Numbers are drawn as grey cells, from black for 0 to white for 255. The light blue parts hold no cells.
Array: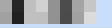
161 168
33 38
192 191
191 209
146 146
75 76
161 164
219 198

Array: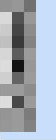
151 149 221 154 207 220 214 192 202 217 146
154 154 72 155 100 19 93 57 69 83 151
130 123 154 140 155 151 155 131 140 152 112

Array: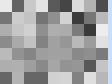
102 174 186 139 174 117 233
179 176 146 170 198 204 99
102 158 133 193 208 195 201
102 137 158 130 143 116 227
209 166 161 161 174 143 90
212 147 161 150 171 210 69
130 150 137 185 123 59 220
222 88 143 156 58 118 178
183 196 122 225 237 185 76

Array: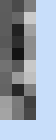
164 159 100 102 114 98 88 92 92 93
120 122 38 154 88 19 46 33 103 74
72 63 126 191 200 141 140 159 202 125

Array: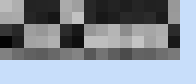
129 4 55 168 189
109 30 40 170 175
97 163 158 38 35
93 166 151 31 36
104 177 166 22 37
122 28 43 165 171
132 15 24 194 159
88 190 151 40 39
116 190 163 24 30
94 183 181 30 35
75 170 140 41 30
99 196 170 39 37
97 163 166 43 33
111 177 173 28 34
121 24 43 154 152

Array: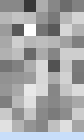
225 201 126 150 146 116 177 168 155 183 136
179 143 184 168 150 129 190 207 88 196 136
148 197 223 232 156 173 105 182 254 188 56
134 137 146 218 215 216 170 189 115 149 173
192 123 135 134 171 82 133 182 89 121 135
223 140 151 196 210 198 206 161 215 183 108
165 204 168 219 120 123 206 127 177 212 129

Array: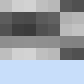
190 142 82 93 189
209 144 62 77 207
211 145 59 75 210
191 143 80 91 191
185 142 87 97 184
87 131 187 176 88
80 130 194 182 80

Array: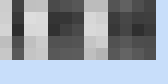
199 190 212 207 205
89 78 45 57 67
196 192 216 221 192
200 203 217 218 193
88 82 49 53 74
91 82 64 54 81
92 84 74 63 87
191 197 217 215 188
180 205 214 208 188
88 81 56 60 84
100 88 69 71 97
89 77 47 62 78
79 76 58 63 67

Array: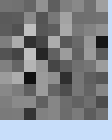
122 126 136 156 128 83 126 92 90 115
123 138 124 173 101 68 172 81 92 113
53 139 95 17 181 191 49 192 137 101
129 96 156 155 150 37 70 87 84 146
134 134 101 143 69 97 173 94 120 94
108 109 78 47 94 156 88 169 163 127
123 98 119 118 112 98 105 121 111 137
93 111 100 95 118 155 151 131 112 113
113 76 134 86 156 91 22 144 114 159
